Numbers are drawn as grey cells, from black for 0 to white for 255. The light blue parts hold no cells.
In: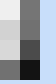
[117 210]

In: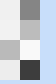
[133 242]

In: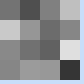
[191 108 113 134]

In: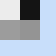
[ 20 156]

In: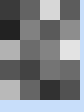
[ 92  90 108  85]

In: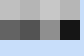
[182 143]

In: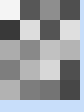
[ 79  84 137 126]

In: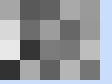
[154 103 123 171]
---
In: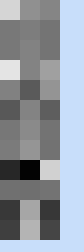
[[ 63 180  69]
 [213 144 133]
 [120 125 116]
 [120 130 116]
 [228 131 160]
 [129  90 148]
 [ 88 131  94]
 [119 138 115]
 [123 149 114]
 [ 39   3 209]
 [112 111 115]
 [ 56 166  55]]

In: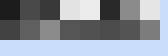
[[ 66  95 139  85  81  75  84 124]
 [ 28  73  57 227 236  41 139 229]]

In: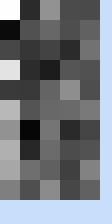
[[127  79 139  71  97]
 [254  43 146  75  74]
 [ 11  81 103  78  97]
 [ 71  54  67  43 114]
 [227  44  28  85  81]
 [ 58  57 100 142  78]
 [184  84 104 106 121]
 [146   6 117  42  69]
 [176  39 107  76  82]
 [167 111  96  64 130]]

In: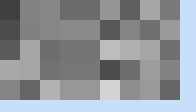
[[132 101 178 151 151 211 142 154 101]
 [ 63 130 136 107 107 149  94 166 121]
 [ 77 129 134 138 138  88 132 112 154]
 [ 91 167 110 116 116 189 176 165 111]
 [168 166 113 118 118  76 108 156 131]]

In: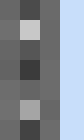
[[106  67 108]
 [103  75 106]
 [111 200 105]
 [102  86 105]
 [ 99  59 108]
 [109 101 108]
 [112 165 103]]

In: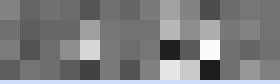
[[ 94 116 111  92  66 122  83 128 230 201  29 112 151 128]
 [131 100 113 107  85 112 102 122 162 131  77 108 118 115]
 [112  94 104 103 160 118 114 114 183 141 174 120 130 114]
 [124  83 109 141 214 121 109 118  32  90 250 112 102 113]]

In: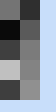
[[ 62 144]
 [116  47]
 [ 10  90]
 [ 63 123]
 [192 131]]

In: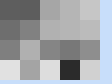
[[225 164 221  43 209]
 [ 94  93 166 181 198]
 [110 129 177 181 187]
 [127 176 133 120 142]]

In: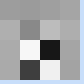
[[170  62 240 163]
 [157 155 159 165]
 [175 137 188 174]
 [171 247  23 165]]
